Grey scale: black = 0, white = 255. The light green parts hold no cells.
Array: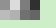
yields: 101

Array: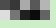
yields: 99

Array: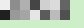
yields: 80

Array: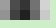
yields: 201

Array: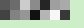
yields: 56

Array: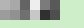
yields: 78

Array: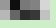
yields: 193

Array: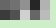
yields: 187

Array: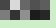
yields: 39

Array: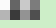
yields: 79
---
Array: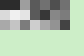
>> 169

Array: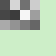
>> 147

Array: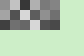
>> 215

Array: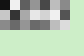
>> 117

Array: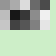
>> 86

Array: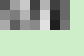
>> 225

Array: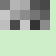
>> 199
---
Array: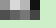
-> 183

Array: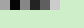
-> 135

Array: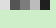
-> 124

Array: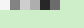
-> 206

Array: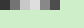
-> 200

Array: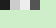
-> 237

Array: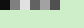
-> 225

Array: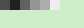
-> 97

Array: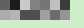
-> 202
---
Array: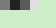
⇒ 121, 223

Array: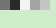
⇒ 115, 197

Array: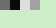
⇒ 108, 161

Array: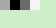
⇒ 168, 244

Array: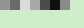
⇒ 148, 138

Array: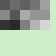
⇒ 86, 213
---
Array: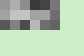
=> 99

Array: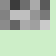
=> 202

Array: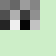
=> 194

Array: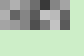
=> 90

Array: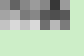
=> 123

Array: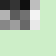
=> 232

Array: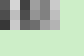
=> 179
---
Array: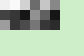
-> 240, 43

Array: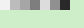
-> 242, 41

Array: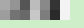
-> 169, 243

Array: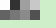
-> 253, 81

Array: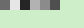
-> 107, 79

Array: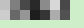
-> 193, 81

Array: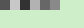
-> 84, 137
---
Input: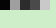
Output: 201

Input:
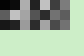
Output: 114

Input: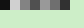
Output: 49

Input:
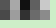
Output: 139

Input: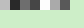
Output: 89

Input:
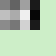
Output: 26

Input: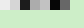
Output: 103

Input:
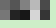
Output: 53

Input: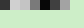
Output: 163

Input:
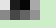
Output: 146
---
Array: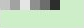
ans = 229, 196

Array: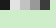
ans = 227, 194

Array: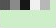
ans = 240, 183

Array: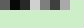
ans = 208, 169

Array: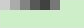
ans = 206, 171

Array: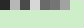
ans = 215, 183

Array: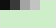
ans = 195, 164

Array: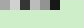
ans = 209, 188

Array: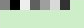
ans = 238, 217

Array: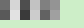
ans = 226, 214
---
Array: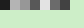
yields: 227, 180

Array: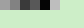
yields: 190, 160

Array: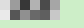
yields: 234, 222

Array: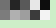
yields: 243, 231

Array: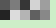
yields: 220, 211

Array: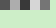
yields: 214, 173

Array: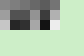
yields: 237, 198

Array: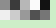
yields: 250, 239

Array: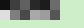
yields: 222, 168

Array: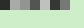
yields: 192, 170
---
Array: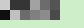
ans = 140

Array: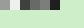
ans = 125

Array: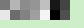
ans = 1

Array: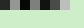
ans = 74

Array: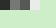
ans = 87

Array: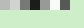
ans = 249

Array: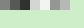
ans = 150

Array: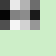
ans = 210
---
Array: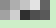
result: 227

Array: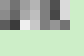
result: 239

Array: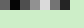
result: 218

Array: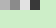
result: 226

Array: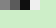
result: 239

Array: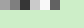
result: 248
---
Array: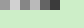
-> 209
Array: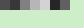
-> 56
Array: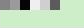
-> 155
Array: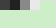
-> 33
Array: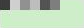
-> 207
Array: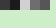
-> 27
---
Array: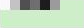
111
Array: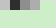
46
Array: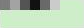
18
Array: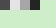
228
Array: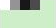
148
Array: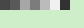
187
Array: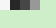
39
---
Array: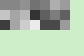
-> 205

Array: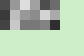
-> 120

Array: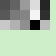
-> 143

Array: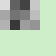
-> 157

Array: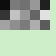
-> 123

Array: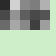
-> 136
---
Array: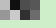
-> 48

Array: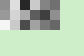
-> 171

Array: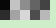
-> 215

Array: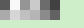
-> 192

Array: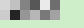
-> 150

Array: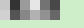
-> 135

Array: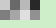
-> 223

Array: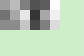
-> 230
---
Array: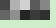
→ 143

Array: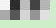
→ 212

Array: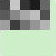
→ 179

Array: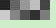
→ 152

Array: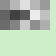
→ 202

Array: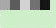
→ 114

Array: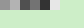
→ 149

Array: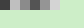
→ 149

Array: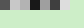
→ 179
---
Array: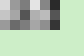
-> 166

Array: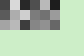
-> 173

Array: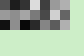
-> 142

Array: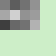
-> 208

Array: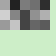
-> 133

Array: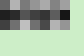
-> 43
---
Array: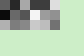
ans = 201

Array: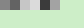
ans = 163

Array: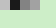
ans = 131

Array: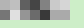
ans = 202

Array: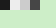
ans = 70

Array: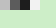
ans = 92

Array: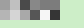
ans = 192

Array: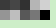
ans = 181

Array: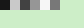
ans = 150

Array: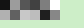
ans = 189
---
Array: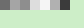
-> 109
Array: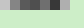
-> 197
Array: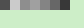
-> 79
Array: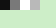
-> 16
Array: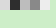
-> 218
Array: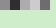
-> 141
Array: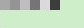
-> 168
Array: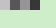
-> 194
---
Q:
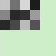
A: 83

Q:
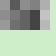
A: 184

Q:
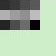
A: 4

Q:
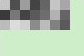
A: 90

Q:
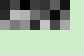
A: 166

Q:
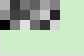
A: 212

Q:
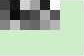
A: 180

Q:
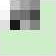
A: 131

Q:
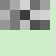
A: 100
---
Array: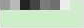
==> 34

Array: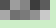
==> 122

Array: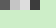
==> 221

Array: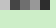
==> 111

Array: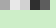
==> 210

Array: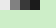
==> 57

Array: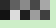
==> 30

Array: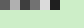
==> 62

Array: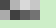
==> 94

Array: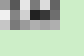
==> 155
